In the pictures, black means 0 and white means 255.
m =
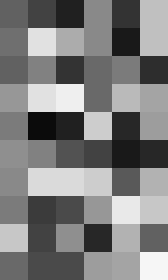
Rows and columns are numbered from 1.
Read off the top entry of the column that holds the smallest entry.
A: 66
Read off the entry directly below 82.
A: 218
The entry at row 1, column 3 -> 32
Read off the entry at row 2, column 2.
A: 225
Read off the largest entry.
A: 246
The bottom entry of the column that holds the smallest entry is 74
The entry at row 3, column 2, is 129
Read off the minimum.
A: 11
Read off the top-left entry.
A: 97
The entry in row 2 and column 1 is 111
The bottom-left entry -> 105
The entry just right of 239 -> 105
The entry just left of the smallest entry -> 123
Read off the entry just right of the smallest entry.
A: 32
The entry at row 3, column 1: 97
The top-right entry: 192
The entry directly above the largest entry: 97

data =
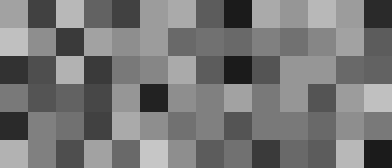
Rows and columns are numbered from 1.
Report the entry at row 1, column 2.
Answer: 65
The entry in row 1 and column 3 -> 184
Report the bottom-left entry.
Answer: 178
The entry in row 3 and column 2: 78
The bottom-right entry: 27
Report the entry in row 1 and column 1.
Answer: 162
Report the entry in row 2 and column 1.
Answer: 192
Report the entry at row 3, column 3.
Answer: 178
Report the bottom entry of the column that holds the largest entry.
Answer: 198
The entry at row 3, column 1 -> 50
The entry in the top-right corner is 42
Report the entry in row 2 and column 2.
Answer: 142
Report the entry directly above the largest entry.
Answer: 142

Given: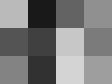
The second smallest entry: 49
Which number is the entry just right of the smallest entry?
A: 99
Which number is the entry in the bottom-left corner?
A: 131
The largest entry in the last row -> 212

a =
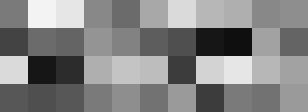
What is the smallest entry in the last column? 100
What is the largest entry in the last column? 162
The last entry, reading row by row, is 154
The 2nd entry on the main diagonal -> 107
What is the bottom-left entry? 87
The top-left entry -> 122
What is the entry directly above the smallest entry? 175
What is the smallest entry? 15
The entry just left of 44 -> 22
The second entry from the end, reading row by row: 114
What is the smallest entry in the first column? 67
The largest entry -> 243
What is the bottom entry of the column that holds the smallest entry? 122
